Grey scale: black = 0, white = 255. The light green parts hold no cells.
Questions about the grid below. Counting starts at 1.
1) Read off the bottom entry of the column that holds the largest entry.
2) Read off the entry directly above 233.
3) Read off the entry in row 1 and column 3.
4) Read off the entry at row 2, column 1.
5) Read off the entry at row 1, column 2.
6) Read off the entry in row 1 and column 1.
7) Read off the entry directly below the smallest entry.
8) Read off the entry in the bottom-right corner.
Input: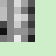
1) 233
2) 147
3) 219
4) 189
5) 133
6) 176
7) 118
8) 31

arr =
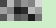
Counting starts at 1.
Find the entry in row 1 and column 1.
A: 71
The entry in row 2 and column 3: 28
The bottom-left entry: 87
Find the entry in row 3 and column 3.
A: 87
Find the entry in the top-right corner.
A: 215

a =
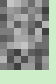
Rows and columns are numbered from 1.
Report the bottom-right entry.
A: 142
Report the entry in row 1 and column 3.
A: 181
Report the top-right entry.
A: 110
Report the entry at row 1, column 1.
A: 94
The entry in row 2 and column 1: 126
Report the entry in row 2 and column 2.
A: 154
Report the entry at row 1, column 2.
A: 197
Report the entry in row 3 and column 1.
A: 80
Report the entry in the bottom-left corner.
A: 126

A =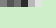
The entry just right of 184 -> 227
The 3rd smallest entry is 112
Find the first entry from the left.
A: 128
